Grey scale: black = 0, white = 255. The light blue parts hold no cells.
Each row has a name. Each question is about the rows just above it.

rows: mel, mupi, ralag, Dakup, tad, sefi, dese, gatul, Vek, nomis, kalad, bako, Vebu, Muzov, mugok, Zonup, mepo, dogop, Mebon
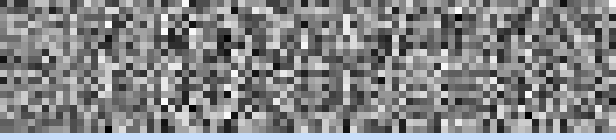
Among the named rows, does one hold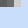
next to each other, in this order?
yes
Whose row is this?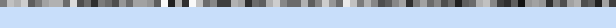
tad
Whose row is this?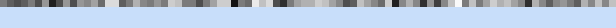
mupi

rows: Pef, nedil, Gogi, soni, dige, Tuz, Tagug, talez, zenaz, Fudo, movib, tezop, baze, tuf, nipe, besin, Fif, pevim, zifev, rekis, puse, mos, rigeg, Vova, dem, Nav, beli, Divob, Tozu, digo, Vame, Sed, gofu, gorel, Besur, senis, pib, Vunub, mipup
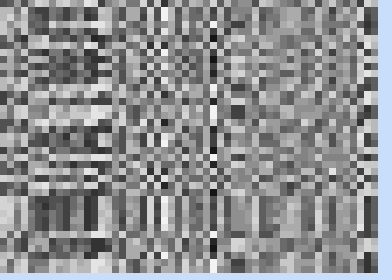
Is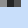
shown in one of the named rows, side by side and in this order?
no
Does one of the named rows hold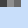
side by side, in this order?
yes
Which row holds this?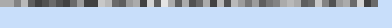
Fudo

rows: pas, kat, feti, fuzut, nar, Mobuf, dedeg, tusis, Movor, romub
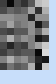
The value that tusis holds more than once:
[89]
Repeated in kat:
[103]
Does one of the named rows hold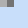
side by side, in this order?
yes

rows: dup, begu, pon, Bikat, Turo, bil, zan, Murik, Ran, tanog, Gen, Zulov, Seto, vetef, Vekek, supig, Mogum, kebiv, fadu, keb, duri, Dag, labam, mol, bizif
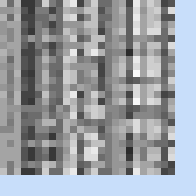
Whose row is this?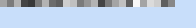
Gen
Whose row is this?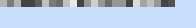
vetef
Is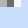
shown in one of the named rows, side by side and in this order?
no

